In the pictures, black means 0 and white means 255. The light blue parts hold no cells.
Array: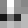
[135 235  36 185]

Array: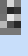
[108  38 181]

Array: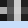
[ 27  88 199]

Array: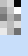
[192 196 136]

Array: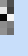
[147  63]

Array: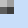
[192  62]

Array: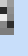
[200 142]
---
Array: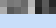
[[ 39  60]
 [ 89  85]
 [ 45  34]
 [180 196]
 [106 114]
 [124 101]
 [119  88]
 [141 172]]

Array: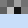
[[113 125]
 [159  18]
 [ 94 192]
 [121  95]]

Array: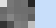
[[ 37 108  95 190]
 [113 110 113 122]
 [110 110 116 126]
 [119 116 134  81]
 [224 105 113  51]]

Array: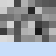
[[ 83 128 147 112 186 139]
 [ 87 130 157  81 112  85]
 [ 97 192 109  59  24 159]
 [139  37 115 196 182 141]
 [176 150  99 147 176 143]
 [ 71 147 133  76  83  91]
 [215 138 114 212 130 212]
 [212 201 108 140  59 218]]

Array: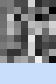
[[ 64   0 118 210 195  76  60 166  13]
 [ 71 138  46 161 108  97  72  97 124]
 [ 43  97   6 177 192  49  52  29 237]
 [212 122 137 189 150 230 210 212 118]
 [ 73  66 159  67  59  50  66  89 168]
 [ 75 141  27 129 138  72 125  51 157]
 [123 121 201 174 186 122 137  51  83]
 [119  99 110 113 120 107 121  97 158]]

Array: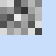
[[134 187 183 221  70]
 [182 162 129  86 221]
 [136  50 169 160 146]
 [ 73  91 236 114 189]
 [220 155  75 146 161]
 [206 137 105  80 217]]

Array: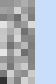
[[154 134 125 217 146 131 124 132 130 134 203 184]
 [174 156 187 154 113 136 184 111 164 202 142 211]
 [159 209 110 139 199 213 154 207 163 178 153 131]
 [148 156 141 188 172 145 115 152 133 121 209 178]
 [147 163 127 226 197 200 185 229 151 187 121  50]]
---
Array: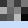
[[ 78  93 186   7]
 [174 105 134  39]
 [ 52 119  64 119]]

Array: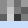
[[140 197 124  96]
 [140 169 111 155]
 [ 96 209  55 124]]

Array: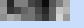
[[142 170 154 114 114  85  53  99 211 154]
 [142  39 127 127  69  53  11  85 127 170]
 [154  53  69  99 114  69  39  99 196 182]]

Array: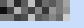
[[ 14  65 178 107  65 134  53 150 121 150]
 [121 121  65  78 192  91 107 134 107 204]
 [ 91 150  41  91 192  53 107  91 121 163]]

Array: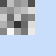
[[205 106 205 119 134]
 [162 146 178 190 220]
 [134 246 162 119 233]
 [ 79 190 146 162  79]
 [178 134  49 106 220]]

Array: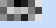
[[ 97 209 182 196 125  67]
 [141  82 125  30 154 225]
 [154 112   4  30  97 225]]

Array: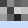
[[183  67 210 195]
 [ 67 141  96 111]
 [156  96  37 127]]
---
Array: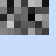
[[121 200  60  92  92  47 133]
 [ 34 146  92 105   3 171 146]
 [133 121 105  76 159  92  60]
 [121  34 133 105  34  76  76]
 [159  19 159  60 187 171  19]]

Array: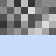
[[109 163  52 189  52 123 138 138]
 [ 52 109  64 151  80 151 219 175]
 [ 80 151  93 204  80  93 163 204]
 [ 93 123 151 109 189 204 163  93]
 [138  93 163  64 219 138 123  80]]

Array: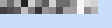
[[ 64  78  92 192 124  50 150 137  78 162 162 247 137 178]
 [162 108 178  34 208 137  92 208 108 108 150 247 220 208]]

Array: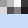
[[217  84 128  27]
 [157 189 248  57]]

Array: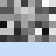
[[192 192  35 111 124 239  19 224]
 [ 48  73  61  73 176 124  86 149]
 [ 19 208  73 163 111  61  99 149]
 [149 149 137 163 176 137 137 239]
 [ 86  86 176 208 192  86  99  61]
 [163  99 192  61 163 111 252 224]]

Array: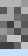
[[152 126  76 126]
 [ 88 165  88 180]
 [ 62  62 100 194]
 [165 165 112 100]
 [112  62 152  88]
 [180 180 180 152]
 [112 194 194  76]]

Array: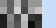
[[ 30 139  70 195  55  42]
 [ 30 125  85 180  14  55]
 [139  97 180  85 151 151]
 [166  97 207  70 166 195]]
